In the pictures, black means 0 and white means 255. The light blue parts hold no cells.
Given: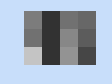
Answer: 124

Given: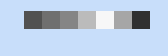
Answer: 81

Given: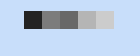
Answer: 35

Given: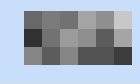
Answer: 104

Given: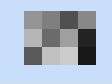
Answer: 148

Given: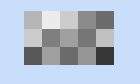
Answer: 181

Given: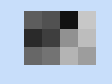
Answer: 93
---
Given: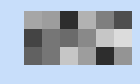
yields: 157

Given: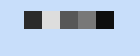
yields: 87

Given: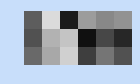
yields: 62

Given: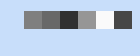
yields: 150

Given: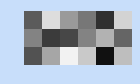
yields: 201

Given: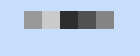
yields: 46

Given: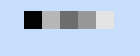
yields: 109

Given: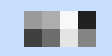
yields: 109

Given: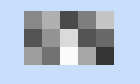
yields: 251

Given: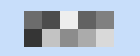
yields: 140
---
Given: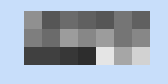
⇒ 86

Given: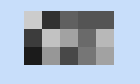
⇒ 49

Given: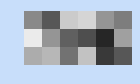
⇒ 87

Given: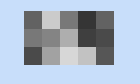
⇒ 203

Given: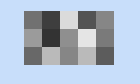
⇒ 62

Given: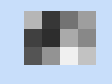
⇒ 55
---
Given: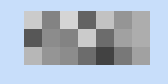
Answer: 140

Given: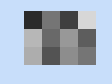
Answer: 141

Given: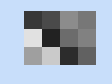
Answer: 44

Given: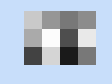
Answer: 26

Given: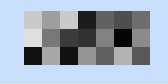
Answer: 17

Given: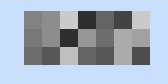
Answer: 191

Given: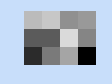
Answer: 165

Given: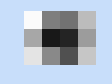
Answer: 80

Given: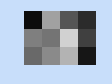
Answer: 179
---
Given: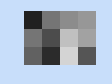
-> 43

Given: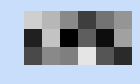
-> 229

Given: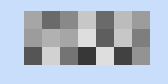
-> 222

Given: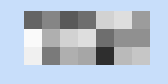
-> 46

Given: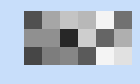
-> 90

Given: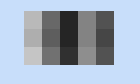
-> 48

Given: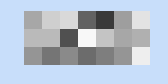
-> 126

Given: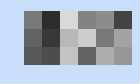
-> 99

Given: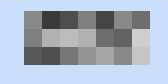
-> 167

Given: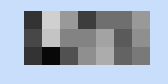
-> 172
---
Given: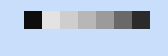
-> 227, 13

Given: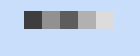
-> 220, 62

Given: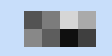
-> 214, 15

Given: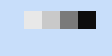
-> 232, 13

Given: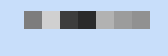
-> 208, 42

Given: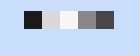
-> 246, 26
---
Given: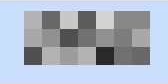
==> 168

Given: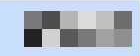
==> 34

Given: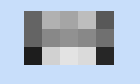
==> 100

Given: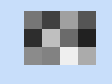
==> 45

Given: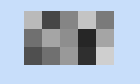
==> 112

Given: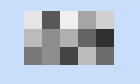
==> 187

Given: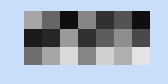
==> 26

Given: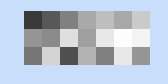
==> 149

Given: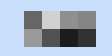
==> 153

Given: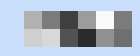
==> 207
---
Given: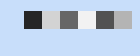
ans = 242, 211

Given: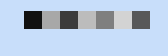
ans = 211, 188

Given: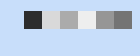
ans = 238, 217

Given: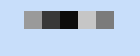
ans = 198, 154

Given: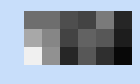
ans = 240, 168

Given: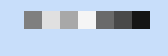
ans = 245, 224
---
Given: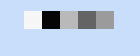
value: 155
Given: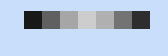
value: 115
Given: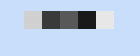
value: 88
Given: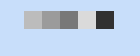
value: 155
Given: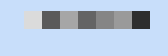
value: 133
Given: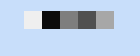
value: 126
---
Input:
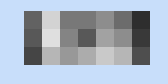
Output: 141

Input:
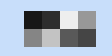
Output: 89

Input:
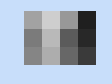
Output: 91

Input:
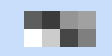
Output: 70

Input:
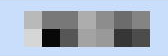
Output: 54

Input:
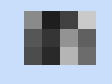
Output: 147
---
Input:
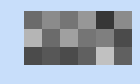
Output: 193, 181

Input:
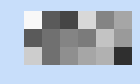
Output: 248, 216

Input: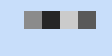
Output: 203, 139

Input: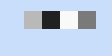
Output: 249, 185

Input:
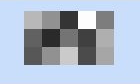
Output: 253, 202

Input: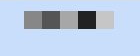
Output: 198, 167

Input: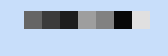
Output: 224, 158

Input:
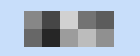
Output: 209, 188
